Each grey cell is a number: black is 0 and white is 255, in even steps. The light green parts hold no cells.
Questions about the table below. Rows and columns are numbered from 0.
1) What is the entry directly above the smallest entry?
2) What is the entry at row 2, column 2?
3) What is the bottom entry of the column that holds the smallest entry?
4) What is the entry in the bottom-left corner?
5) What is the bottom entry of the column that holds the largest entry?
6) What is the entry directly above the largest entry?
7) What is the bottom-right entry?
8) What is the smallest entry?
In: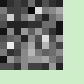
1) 109
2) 65
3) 65
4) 80
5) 80
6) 96
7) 35
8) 8

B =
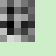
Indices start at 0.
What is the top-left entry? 158
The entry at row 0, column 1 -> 90
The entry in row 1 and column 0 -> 118
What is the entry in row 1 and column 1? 15
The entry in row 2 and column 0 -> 190
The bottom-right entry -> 105
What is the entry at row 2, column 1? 76
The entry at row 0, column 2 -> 158
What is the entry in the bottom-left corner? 143

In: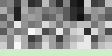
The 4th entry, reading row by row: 159
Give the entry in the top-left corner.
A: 118
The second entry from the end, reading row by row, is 189
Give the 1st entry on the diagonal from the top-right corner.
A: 189
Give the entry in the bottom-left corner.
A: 205
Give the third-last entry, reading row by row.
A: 132
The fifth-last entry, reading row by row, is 232
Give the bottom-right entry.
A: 205
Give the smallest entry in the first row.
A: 17
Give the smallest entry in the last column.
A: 75
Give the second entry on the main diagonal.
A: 118
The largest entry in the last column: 218
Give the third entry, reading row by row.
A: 61
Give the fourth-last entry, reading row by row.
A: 232
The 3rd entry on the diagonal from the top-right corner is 147
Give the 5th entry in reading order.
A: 46
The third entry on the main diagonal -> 32

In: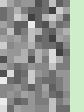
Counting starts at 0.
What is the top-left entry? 204
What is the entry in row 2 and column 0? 109
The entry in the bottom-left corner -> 219
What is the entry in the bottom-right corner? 109
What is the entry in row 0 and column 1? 162
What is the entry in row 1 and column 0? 109
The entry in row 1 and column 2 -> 177
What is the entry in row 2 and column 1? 136
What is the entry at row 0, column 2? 136
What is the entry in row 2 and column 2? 204
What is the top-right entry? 124

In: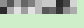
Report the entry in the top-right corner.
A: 212
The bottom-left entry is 43
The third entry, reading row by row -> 171
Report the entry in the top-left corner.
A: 142
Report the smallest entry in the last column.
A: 171
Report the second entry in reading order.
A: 87

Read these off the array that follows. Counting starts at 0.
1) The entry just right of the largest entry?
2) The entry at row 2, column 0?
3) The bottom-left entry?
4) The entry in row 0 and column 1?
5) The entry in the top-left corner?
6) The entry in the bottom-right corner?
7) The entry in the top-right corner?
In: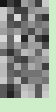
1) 35
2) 201
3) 89
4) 63
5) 21
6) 201
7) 201

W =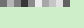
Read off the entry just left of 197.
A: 167
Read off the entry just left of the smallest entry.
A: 125

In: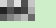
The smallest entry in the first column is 35
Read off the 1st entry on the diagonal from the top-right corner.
198
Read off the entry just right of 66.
173
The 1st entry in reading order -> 210

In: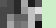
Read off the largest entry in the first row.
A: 168
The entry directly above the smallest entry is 124
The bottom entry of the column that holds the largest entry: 17
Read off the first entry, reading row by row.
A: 84
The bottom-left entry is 71
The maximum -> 223
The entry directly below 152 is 99

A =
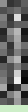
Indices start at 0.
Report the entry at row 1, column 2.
111
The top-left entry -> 143
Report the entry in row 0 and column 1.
52
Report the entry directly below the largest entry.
52
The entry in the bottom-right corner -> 65
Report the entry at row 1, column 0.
79
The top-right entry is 95
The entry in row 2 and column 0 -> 127
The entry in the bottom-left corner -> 95
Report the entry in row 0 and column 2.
65
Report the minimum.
8
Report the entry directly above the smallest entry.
22
